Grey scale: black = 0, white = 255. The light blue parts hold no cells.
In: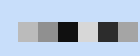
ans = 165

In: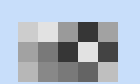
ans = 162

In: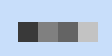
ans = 195

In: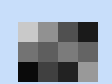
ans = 26

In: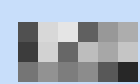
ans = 173

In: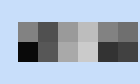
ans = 111
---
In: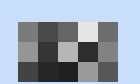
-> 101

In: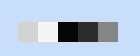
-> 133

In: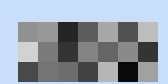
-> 116

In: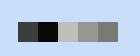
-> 120

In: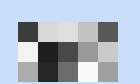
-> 160

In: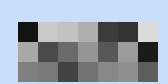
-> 121
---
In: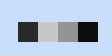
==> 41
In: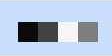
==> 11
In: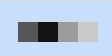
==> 86
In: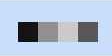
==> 20
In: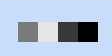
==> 122
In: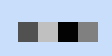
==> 81
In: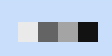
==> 234
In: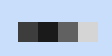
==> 61
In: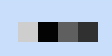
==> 206
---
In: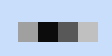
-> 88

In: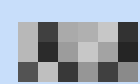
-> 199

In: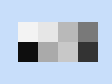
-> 185

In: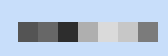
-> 199

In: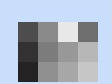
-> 232

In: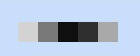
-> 47

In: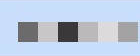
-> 219
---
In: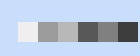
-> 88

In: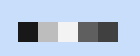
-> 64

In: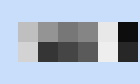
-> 39

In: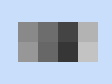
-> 68

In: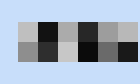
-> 18

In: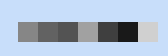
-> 63

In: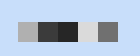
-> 59

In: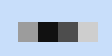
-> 77

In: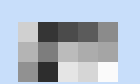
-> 53
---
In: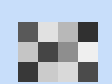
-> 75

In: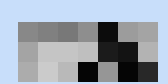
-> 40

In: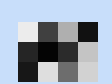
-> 210

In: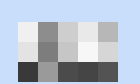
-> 83

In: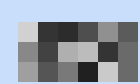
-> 106

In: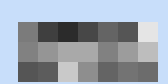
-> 108

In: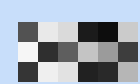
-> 182
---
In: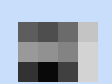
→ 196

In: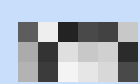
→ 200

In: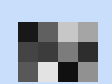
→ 165

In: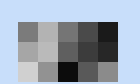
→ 26

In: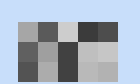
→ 77

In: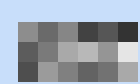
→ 51

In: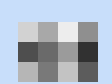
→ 143
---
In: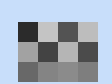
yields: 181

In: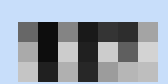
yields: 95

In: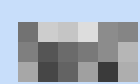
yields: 140

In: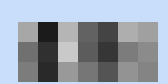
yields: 124

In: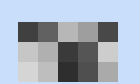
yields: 85

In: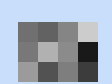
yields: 139
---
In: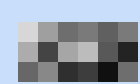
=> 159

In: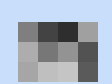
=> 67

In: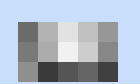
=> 179

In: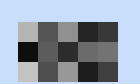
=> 84

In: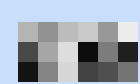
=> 146

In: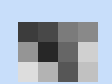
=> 72

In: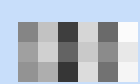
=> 194
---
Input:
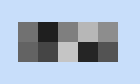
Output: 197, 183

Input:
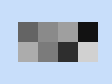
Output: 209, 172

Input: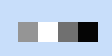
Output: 255, 149

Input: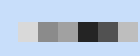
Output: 217, 190

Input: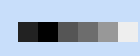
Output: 238, 152

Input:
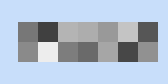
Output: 237, 196

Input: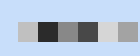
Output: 214, 192
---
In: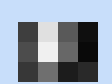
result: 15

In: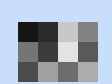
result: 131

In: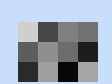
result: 114

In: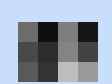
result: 22

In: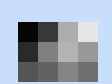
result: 230

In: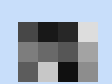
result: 221

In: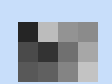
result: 139
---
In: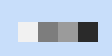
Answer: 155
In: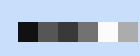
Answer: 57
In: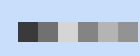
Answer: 213
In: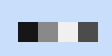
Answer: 240
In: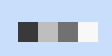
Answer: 113
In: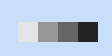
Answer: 101
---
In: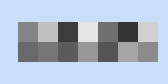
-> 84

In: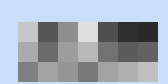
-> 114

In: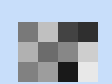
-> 108

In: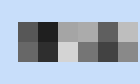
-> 117

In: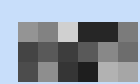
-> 89

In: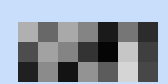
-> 5
